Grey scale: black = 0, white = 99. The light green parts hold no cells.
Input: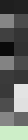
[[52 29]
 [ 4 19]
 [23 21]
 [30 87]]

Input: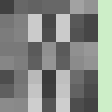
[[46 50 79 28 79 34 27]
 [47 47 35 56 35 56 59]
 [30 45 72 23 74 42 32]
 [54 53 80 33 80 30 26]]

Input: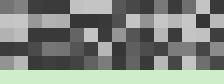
[[76 77 59 69 68 21 21 22 31 76 57 77 71 77 21 72]
 [23 24 29 46 45 33 25 71 21 37 30 26 48 49 27 54]]

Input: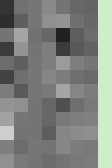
[[18 37 46 56 57 43 40]
 [23 57 45 49 23 34 38]
 [26 43 46 52 48 43 41]
 [57 56 45 40 31 43 47]
 [80 45 45 36 52 54 55]
 [56 47 45 42 45 47 48]]

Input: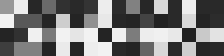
[[94 34 34 14 80 14 56 90 15 14 26 13 16 84 14 17]
 [24 50 50 14 91 14 92 94 16 14 39 84 16 80 14 16]]

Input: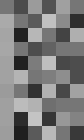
[[66 46 35 75 54 18]
 [65 46 30 38 46 46]
 [63 70 46 49 55 30]
 [62 73 69 43 46 46]
 [61 12 35 72 46 22]]

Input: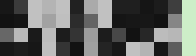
[[ 7  8 75 63 74 17 39 75  8  9  9  7 52]
 [ 9 11  9 74 20  7 62 14  9 75 70  9 36]]

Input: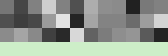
[[31 24 28 60 88 14 64 51 51 42 61 82]]
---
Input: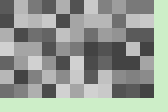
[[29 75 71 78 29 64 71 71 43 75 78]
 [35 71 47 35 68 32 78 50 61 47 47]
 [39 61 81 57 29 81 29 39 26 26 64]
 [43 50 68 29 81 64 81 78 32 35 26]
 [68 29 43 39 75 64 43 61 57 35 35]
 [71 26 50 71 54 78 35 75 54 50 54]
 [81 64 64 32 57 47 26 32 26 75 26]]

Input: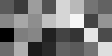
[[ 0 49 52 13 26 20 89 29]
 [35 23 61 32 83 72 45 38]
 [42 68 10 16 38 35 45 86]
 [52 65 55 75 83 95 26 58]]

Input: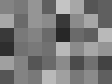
[[18 44 47 44 72 54 65 58]
 [22 47 51 41 15 41 37 72]
 [33 51 47 72 62 47 54 37]
 [51 47 58 37 76 65 33 37]
 [62 51 33 41 54 29 44 26]
 [65 41 58 54 22 54 65 37]]

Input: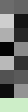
[[ 1 54]
 [ 5 57]
 [32 35]
 [42 39]
 [68 15]
 [72 19]
 [80  8]]

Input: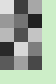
[[16 84 49]
 [35 62 28]
 [59 45 13]
 [72 31 76]
 [87 24 65]]

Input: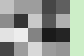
[[27 61 84 61 58]
 [54 20 78 34 68]
 [75 61 61 27 37]
 [88 92 51 10 14]]

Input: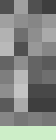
[[31 62 31 24]
 [35 66 24 24]
 [39 55 39 35]
 [49 72 39 43]
 [52 46 49 46]
 [55 76 28 28]
 [62 55 52 59]
 [69 43 55 66]
 [72 31 59 52]]

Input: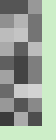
[[23 66 30]
 [33 33 59]
 [37 26 49]
 [41 79 82]
 [56 70 45]
 [59 33 53]
 [63 26 49]
 [66 37 73]
 [73 76 45]]

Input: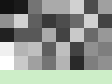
[[ 7 10 45 66 66 81 30 62]
 [13 34 34 66 26 78 41 59]
 [56 81 37 22 30 41 81 26]
 [93 70 74 37 74 26 56 49]
 [99 78 62 45 70 16 49 56]]
